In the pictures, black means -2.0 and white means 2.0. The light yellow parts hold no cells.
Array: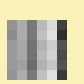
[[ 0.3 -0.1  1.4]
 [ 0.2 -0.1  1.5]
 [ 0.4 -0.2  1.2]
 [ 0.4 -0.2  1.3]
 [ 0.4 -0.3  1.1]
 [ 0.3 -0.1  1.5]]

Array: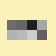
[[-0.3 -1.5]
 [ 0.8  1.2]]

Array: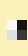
[[1.9]
 [1.5]]

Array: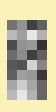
[[-0.2 -1.0]
 [ 0.9  1.6]
 [-0.8  0.4]
 [-0.3 -1.0]
 [-0.6  1.3]
 [-0.5  0.4]
 [ 0.6  0.6]
 [ 0.9  0.8]]

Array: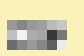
[[ 0.4  0.4  0.9]
 [ 1.0  0.7 -1.1]
 [-0.3  0.4 -0.5]]

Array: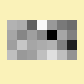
[[ 0.8 -0.5  0.4 -0.3]
 [ 0.6  0.5 -2.0  0.0]
 [ 0.5  0.6  0.8 -1.5]
 [ 1.0  0.5  1.5  0.3]]

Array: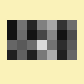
[[-1.7 -1.4  0.6 -0.3]
 [-1.7 -1.7  0.1 -0.8]
 [-0.4 -0.3 -0.2 -0.6]
 [-1.5 -1.5  0.7 -0.4]]

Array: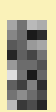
[[ 0.6  0.9]
 [ 0.1 -1.6]
 [-0.6  0.4]
 [-1.4 -0.9]
 [ 0.4 -0.3]
 [ 1.5 -1.6]
 [-0.5  0.0]
 [-0.2 -0.3]
 [ 0.9 -0.8]]
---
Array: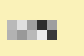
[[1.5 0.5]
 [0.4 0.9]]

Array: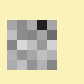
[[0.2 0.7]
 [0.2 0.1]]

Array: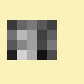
[[-0.4 -0.1]
 [ 0.9  0.5]]

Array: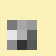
[[ 0.6  0.4]
 [ 0.8 -0.5]]

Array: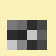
[[-0.3 -1.3]
 [-1.4  1.1]]

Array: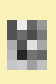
[[ 1.7 -0.4]
 [-0.3 -0.8]]
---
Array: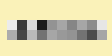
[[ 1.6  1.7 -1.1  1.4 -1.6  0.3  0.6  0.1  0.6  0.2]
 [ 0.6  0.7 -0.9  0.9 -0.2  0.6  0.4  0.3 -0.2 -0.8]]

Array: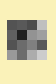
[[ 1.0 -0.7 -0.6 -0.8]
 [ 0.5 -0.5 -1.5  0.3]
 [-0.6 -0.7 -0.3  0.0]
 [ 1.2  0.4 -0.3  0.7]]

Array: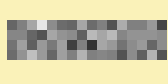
[[-0.9 -0.4  0.0  0.6  1.6  0.2 -0.3 -0.4  0.6 -0.3  0.0 -0.7  0.7  0.0
   0.0  0.4]
 [ 0.2  0.1  0.1 -0.4 -0.7  0.6  0.3  0.2 -0.5  0.9  0.6  0.9  0.1  0.3
   0.3  0.3]
 [ 0.2 -0.2  0.5 -0.5  0.4 -0.1  0.5 -1.0  0.0 -1.2  0.6  0.4 -0.2  0.2
   0.4 -0.4]
 [-0.7 -0.3  0.3  1.0  0.4 -0.4  0.5  0.0  0.8  0.0  0.1  0.0 -0.7  0.2
  -0.5  0.8]]

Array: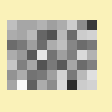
[[-1.1  1.0  0.6  0.6  0.8  0.5  0.7  1.2  0.2]
 [ 1.3  0.7  0.6  0.9 -0.4 -0.7  0.9 -0.3  1.2]
 [-0.1 -0.3 -0.1  0.5 -0.3  0.7  1.0  0.1 -0.3]
 [ 0.8  0.7  0.4 -0.6  1.6 -0.2  0.5  0.0  1.4]
 [ 0.0  1.1  0.0  0.6 -0.7 -0.1 -0.6  0.6 -0.3]
 [ 1.5  0.3  0.7 -0.2 -0.1  0.5  1.3 -0.1  0.9]
 [ 1.3  0.6  1.9 -0.5  0.7  0.2  1.4 -1.3  1.2]]

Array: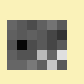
[[-0.6 -0.4 -0.6 -0.8 -0.5 -0.2]
 [-1.2 -0.5 -0.6 -0.5 -0.6 -0.9]
 [-0.6 -0.7 -1.9 -0.8 -0.6 -0.9]
 [ 1.5 -0.5 -0.7 -0.7  0.9 -0.4]
 [-0.6 -0.4 -0.4 -0.1 -0.5  1.1]]

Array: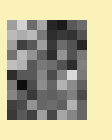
[[-0.3  0.5  1.3 -0.3  0.6 -1.4 -1.6 -0.6]
 [-0.7  0.9  0.7  0.9 -0.1 -1.3 -1.1 -1.2]
 [-1.4  0.5 -1.0 -0.6  0.5 -1.1 -0.3 -0.7]
 [-0.1 -0.2  0.9  0.3 -0.5 -1.3  0.3 -0.7]
 [ 0.0  1.0  0.8 -0.6 -0.1 -0.3 -0.7 -1.3]
 [-0.1 -1.3 -0.6 -0.6  0.1 -0.8  0.1  1.4]
 [-0.5 -0.1 -1.8 -0.8  0.2 -0.4  0.8  0.2]
 [-0.8  0.1 -0.5 -1.1 -0.4 -0.5 -0.3  0.0]
 [-0.4 -1.0 -0.8  0.3 -0.4 -0.3 -0.5  0.8]
 [-0.4 -1.1 -0.6 -1.0  0.5 -0.9  0.6  0.1]]

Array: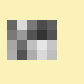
[[-0.5 -0.4  1.4 -0.1 -0.8]
 [-0.7 -0.1  0.4 -0.7 -1.2]
 [ 1.1  0.6 -0.3  1.0  1.6]
 [ 1.0  0.7 -0.7  0.7  1.4]]

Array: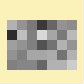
[[ 0.2  0.8  0.3 -0.1 -1.1 -0.4  0.3]
 [ 0.9 -1.3  1.0  0.0  1.4  0.6 -0.1]
 [ 0.3  0.5  0.3  0.0 -0.7 -0.2  0.8]
 [ 0.8  0.3  0.0  0.6  0.6  0.7 -0.2]
 [ 1.2  0.0  0.1  0.1 -0.4  0.8  0.8]]

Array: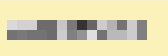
[[ 0.0  1.4  1.3  1.3 -0.3 -0.3  1.1 -0.1 -1.2 -0.4  1.2  0.8 -0.2  1.2]
 [ 0.0 -0.2 -0.1 -0.2 -0.2 -0.3  1.2  0.0  0.3  1.5 -0.2  0.9  0.9  1.2]]
